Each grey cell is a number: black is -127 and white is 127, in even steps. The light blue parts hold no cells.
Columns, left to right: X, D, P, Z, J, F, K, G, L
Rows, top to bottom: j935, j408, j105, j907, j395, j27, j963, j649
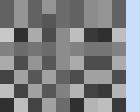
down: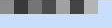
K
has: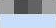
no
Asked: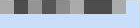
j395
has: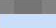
yes

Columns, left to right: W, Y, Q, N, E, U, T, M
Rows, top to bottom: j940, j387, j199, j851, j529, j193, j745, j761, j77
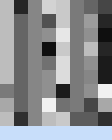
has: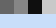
yes
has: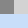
yes
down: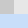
E
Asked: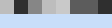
j77
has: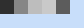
yes

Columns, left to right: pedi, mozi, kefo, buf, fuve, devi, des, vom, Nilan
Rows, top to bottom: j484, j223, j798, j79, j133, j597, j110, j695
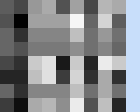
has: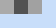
yes
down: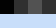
mozi
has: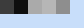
yes
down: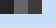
pedi

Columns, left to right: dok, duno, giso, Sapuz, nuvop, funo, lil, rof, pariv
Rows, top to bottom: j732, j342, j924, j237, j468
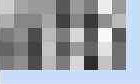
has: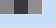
yes
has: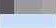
no
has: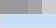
no
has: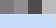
yes
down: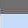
pariv
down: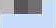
pariv

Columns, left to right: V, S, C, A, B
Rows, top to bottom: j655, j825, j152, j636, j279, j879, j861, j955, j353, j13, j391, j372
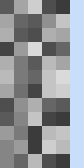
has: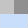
no
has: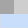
yes
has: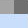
yes
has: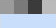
yes
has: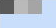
yes

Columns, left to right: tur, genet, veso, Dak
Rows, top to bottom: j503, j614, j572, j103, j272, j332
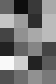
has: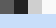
no
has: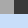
no
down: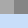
veso
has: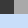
yes
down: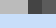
Dak

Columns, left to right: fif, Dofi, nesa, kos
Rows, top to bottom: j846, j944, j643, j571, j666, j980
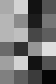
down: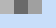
fif
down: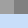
fif
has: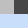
yes
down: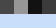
nesa

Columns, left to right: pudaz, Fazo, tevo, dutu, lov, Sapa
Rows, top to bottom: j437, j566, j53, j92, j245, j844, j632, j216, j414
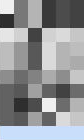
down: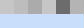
Sapa
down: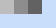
pudaz
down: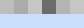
Sapa
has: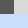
yes
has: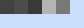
no

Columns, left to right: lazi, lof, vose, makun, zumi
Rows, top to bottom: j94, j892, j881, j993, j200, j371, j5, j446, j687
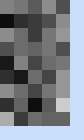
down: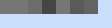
makun
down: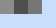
makun

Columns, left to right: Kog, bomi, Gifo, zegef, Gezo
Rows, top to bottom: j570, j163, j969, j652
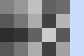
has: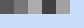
yes
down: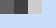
zegef
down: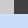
zegef
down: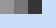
bomi
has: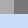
no

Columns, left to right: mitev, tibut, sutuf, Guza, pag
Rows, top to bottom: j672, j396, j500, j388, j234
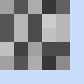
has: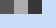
yes
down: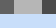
pag
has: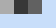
yes
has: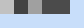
yes
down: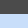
sutuf

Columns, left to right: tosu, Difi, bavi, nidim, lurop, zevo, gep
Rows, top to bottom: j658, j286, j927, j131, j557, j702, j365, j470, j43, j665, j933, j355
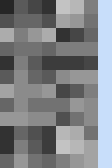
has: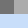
no
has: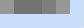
no
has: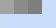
no

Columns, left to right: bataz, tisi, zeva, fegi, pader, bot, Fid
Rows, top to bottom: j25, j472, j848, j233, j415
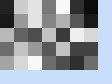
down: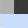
pader
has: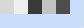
no
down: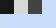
Fid
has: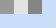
yes
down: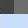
Fid

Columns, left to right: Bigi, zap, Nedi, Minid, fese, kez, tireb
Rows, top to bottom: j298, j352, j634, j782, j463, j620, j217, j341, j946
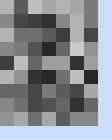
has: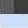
yes
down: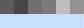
zap
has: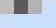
no
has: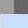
no
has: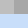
yes

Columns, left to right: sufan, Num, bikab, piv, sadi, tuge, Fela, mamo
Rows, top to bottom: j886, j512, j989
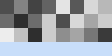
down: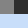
Num
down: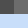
sufan
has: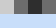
no
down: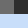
bikab

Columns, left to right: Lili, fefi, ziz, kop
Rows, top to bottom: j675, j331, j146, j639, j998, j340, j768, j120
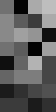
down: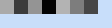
ziz
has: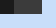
no

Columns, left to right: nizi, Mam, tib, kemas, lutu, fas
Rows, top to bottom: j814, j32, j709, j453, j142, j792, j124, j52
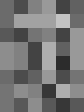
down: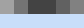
tib
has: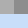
yes
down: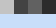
lutu
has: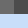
yes
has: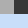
no
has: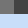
no
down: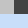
lutu

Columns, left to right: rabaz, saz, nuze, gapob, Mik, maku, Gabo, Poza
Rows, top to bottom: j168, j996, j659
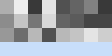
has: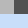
yes
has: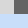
yes
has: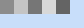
yes

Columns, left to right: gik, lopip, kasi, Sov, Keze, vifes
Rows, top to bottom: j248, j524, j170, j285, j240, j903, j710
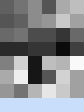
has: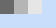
no
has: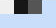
yes
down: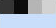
Keze

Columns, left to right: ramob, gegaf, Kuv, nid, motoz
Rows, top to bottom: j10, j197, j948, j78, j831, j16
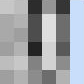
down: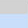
nid
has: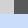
yes
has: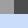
yes

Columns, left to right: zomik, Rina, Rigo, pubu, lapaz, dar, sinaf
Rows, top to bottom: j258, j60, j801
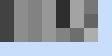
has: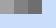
no
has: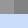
yes
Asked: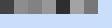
j258

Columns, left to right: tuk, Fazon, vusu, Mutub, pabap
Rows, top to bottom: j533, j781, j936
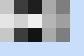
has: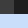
yes
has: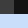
yes
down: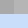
Mutub
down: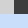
Fazon
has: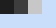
no

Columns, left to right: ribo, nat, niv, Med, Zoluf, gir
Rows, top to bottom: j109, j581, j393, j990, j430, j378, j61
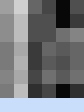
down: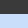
niv
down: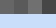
Med
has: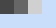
no
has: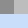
yes
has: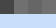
no
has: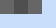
no
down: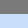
ribo

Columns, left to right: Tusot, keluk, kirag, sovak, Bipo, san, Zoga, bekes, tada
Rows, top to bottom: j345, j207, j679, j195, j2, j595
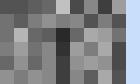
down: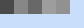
san
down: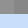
san
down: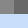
san

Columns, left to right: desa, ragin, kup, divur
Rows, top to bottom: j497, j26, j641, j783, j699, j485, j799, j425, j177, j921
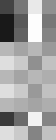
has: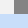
yes
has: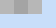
yes
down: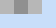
kup
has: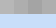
yes
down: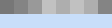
divur
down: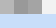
kup

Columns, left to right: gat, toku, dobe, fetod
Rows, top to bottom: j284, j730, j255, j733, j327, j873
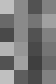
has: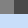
no
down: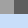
toku
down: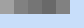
fetod
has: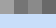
no
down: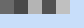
gat
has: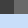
yes

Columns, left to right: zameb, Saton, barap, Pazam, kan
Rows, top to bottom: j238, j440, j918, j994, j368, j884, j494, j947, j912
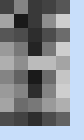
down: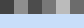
Pazam
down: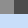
Pazam
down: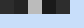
barap
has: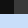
no
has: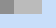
yes

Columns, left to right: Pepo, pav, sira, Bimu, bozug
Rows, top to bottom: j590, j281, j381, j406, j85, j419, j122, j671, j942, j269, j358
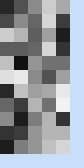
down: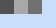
Bimu
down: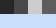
Pepo
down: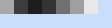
bozug
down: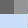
sira
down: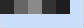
Pepo
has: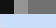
yes

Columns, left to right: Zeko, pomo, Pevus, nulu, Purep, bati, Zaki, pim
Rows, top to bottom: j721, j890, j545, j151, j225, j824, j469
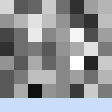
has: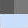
yes
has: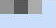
yes
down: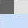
Pevus
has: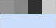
no
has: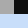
yes

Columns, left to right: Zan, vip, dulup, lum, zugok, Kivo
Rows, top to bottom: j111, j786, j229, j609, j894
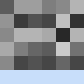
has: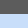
no
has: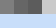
yes
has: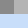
yes
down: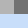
Kivo
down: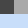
lum

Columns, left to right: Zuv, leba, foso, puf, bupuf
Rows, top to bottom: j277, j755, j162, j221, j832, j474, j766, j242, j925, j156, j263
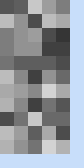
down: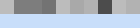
Zuv
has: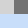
no
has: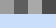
yes

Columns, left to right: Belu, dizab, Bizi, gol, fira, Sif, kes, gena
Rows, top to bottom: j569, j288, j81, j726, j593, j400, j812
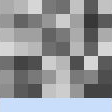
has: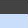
yes
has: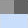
yes
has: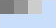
yes
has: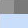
no

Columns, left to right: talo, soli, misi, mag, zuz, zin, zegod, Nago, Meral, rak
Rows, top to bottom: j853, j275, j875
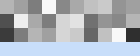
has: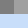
no
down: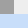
soli
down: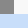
Meral
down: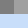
mag
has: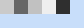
no
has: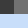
no

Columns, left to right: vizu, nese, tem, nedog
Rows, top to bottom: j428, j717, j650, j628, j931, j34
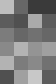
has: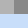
no
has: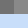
no
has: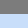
no

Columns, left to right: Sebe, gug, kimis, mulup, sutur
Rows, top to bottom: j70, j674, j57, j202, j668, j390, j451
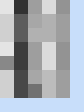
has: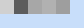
yes
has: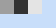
no

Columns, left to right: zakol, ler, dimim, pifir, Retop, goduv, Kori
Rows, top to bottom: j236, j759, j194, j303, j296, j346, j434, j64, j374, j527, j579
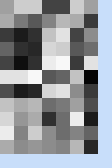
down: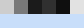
ler
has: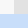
no

